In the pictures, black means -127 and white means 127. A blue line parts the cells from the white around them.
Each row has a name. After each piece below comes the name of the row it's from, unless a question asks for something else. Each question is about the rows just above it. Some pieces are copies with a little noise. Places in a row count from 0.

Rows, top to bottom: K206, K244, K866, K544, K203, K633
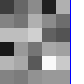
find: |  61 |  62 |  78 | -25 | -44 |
K866
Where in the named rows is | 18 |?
K633, 2
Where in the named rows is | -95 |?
K206, 3
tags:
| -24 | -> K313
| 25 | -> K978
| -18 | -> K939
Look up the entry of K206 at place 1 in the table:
K313
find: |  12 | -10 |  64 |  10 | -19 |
K244

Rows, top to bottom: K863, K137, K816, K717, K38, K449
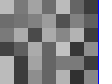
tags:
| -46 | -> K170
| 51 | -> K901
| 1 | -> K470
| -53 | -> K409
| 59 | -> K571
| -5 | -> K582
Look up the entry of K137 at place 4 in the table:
K170
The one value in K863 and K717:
| -26 |
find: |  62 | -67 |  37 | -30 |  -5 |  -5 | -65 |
K38
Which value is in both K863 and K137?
| -18 |
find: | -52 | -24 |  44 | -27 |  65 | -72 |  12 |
K717
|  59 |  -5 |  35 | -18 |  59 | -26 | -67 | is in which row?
K863
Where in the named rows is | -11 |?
K137, 1

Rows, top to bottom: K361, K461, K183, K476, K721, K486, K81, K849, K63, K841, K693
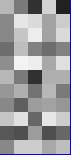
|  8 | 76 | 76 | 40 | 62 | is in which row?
K693
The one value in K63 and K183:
| 69 |
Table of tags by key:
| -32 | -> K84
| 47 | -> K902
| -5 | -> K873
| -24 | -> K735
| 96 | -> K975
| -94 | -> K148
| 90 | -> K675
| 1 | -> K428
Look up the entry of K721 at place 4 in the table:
K975
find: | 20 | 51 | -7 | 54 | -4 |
K81

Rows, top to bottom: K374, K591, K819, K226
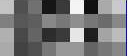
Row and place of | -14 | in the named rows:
K374, 2
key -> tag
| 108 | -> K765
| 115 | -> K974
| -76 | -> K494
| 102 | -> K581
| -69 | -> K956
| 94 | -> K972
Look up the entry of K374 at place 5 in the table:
K974
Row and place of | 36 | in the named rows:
K819, 7
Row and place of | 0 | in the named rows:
K591, 0
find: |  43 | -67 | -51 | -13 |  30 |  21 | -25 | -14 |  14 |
K226
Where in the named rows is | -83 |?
K819, 3
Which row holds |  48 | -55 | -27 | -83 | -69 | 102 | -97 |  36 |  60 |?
K819

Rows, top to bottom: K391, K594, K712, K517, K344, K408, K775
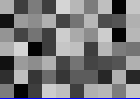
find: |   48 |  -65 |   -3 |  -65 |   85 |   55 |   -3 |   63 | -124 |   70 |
K391
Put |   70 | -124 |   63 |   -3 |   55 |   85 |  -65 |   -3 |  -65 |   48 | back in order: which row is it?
K391
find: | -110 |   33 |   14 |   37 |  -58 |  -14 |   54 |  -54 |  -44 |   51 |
K594
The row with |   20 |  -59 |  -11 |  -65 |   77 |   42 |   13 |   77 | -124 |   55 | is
K712
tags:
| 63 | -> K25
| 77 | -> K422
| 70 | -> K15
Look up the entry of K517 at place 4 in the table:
K15
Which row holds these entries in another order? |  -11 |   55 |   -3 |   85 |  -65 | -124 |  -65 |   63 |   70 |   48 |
K517
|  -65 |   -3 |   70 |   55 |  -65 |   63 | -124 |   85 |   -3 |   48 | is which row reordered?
K391

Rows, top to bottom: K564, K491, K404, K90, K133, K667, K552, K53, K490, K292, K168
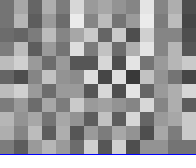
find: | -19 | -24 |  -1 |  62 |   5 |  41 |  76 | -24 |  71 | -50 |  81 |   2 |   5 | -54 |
K404
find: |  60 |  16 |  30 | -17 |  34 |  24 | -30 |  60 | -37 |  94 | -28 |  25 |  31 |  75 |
K490
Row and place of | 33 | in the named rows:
K53, 7
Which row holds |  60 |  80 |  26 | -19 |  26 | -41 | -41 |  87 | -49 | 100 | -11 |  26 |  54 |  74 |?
K133
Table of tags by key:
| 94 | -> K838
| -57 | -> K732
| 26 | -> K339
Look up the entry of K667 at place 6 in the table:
K838
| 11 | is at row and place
K667, 5

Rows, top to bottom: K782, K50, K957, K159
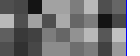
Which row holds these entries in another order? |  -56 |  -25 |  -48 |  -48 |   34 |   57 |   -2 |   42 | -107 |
K50
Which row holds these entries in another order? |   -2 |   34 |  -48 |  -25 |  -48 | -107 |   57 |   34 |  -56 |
K782
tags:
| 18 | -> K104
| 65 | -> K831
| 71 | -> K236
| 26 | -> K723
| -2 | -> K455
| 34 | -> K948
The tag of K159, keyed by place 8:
K723
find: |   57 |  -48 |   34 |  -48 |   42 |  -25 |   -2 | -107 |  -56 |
K50
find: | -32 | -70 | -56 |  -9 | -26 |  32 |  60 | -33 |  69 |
K957
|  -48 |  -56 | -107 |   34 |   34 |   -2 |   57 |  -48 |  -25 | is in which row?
K782

